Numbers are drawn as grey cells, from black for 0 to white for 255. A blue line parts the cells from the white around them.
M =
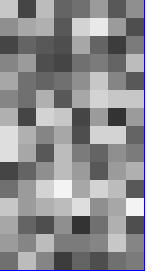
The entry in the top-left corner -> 199
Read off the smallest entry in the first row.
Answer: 69
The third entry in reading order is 188
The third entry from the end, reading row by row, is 78
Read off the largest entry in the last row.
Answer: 188
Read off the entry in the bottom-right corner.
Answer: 123
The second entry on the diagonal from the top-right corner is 155
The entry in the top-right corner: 143
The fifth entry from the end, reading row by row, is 60
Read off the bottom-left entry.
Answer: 112
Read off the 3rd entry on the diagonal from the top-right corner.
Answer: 100
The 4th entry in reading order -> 100
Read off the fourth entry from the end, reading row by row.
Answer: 100
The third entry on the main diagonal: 88

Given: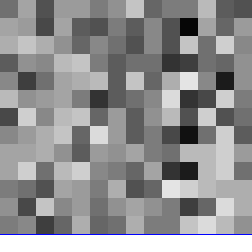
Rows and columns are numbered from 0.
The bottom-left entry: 124
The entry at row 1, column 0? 164
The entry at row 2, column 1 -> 196
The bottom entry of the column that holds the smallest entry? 196
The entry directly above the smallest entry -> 124
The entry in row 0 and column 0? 112
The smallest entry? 6
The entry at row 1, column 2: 72
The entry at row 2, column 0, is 174
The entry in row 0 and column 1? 164
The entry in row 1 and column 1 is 155
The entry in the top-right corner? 81
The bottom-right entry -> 145
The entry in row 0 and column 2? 81

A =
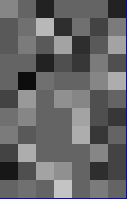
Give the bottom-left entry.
100
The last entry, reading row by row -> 100
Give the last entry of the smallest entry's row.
173
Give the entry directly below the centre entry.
100
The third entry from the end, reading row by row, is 100
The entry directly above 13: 100
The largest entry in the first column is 134
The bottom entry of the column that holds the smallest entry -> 112
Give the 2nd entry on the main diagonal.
112
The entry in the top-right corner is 34
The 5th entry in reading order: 100
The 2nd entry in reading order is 100
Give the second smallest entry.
23
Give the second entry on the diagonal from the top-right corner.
67
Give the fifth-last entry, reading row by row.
100
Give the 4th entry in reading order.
100
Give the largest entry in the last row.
196
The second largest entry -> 184
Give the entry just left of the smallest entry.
100
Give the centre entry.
144

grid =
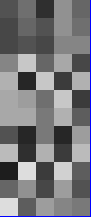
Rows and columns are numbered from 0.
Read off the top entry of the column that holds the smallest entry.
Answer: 82
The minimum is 29
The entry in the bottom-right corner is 121
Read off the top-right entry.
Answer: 102
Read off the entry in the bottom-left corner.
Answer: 221
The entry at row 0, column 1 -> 111
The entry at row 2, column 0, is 71
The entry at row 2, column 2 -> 71
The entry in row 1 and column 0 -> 71
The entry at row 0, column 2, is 47
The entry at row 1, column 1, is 102
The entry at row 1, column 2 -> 82

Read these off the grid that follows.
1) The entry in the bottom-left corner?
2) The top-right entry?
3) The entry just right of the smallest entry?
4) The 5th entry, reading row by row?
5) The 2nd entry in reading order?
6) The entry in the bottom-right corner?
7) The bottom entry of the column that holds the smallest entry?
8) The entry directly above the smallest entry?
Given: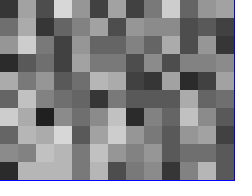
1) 43
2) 162
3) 139
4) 150
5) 162
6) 89
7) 182
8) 130

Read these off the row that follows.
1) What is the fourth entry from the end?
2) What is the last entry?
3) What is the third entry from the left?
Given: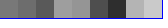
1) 78
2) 202
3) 89

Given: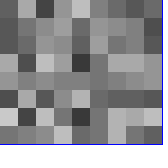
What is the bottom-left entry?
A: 117
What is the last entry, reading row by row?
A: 96
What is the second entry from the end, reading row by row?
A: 117
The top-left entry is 96
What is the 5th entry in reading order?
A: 190
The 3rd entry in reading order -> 68
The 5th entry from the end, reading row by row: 106
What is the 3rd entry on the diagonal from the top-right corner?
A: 117
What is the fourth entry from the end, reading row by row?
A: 117
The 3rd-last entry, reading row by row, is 179
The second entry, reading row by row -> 169
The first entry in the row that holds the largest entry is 201
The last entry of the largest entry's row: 190
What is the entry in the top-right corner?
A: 106

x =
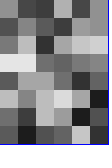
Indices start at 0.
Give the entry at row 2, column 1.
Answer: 189
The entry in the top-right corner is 145
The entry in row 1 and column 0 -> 81
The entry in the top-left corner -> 145
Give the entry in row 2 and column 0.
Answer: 121
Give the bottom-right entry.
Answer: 50
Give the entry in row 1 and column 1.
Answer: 133
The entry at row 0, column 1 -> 71
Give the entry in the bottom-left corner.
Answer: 90
